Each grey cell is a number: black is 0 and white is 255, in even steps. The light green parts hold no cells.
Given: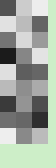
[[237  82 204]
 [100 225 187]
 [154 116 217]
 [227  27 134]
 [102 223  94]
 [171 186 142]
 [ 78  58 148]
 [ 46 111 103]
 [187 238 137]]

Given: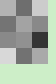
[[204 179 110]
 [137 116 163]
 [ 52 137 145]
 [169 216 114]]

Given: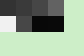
[[ 98  51  58  70]
 [  9 241  71   8]]

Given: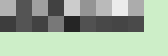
[[172 179  84 160  65 204 148 186 235]
 [ 74  61  84  66 120  37  81  72  69]]

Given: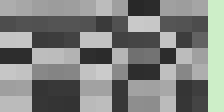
[[165 173 167 159 156 158 167 188 159  40  43 160 157]
 [ 76  77  82  81  84  84  82  58  81 201 199  85  83]
 [ 98 197 198  59  61  67 194 194  66  69  70 195  61]
 [160  45  45 189 188 179  46  43 181 112 115  44 188]
 [174 198 194 136 132 134 194 203 137  45  46 191 135]
 [ 62 159 161  53  56  56 162 162  55 162 161 168  53]
 [ 68 187 187  54  52  51 186 189  55 142 141 187  54]]

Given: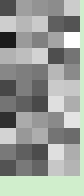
[[204  77 159 147 141]
 [ 82 207 183 201  95]
 [254  25 155 127 163]
 [115 178 189 210  79]
 [138 134 126 118 182]
 [198  70 126  97 201]
 [174 116  95  74 223]
 [228  47 170 152 137]
 [106 212 151 172 115]
 [172 121  95  75 222]
 [181  84 122  99 200]]

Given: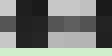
[[ 27 202  30  26 198 198 193]
 [ 36  86  33  35  85  94  83]
 [ 34 198  35  37 183 181 179]]

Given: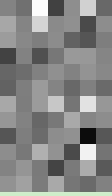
[[104 131 112 252  65 142 209]
 [141 167 132 212 138 144  74]
 [126 156 136 126 140  98  85]
 [133  66 130  80 119 153 152]
 [136 102 109 129 144 130 147]
 [106  98 126 155 132 104 128]
 [151 168 125 155 199 117 226]
 [141 150 130 103 120 169 134]
 [ 87  85 126 107 141 145  12]
 [116 141 120 176 146  74 242]
 [ 89 131 149 122  68 122 172]
 [129 146 161 123 169 118 106]]
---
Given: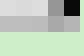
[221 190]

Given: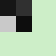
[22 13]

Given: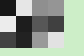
[ 23  29 153]

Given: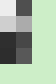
[237 171]

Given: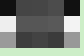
[17 86 67]

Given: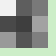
[241  62 127]

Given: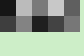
[ 22 131]

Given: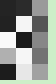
[ 36 245 135]

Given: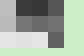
[190 118 229]
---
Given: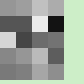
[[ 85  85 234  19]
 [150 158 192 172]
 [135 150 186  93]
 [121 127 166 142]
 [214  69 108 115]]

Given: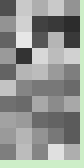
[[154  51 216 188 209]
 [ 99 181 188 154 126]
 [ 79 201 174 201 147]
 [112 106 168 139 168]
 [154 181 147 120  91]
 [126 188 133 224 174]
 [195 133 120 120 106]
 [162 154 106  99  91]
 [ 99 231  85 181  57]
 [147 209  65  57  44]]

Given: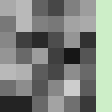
[[149 105 157  63  22  85]
 [120 185 128 120 163 170]
 [ 35  35 105 163 112  57]
 [170 185  98  71 128 157]
 [185 177  92  71 141 105]
 [112 141  85 135 205  92]
 [135  63  41  77 149  49]]

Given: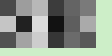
[[197  33 219  18  94 170]
 [ 81 163 205  54 107  88]
 [ 74 157 184  60 100 122]]

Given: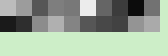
[[ 26  46 140 176 132  86  72  66 148 170]
 [188 156  86 126 120 236 101  60  12 114]]

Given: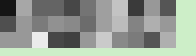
[[152 152 235  71  64 152 202 137 123  85 175]
 [ 79 152 123 145 137 108 159 188 131 175 152]
 [ 21 167 100 100  71 116 159 195  58 152  85]]
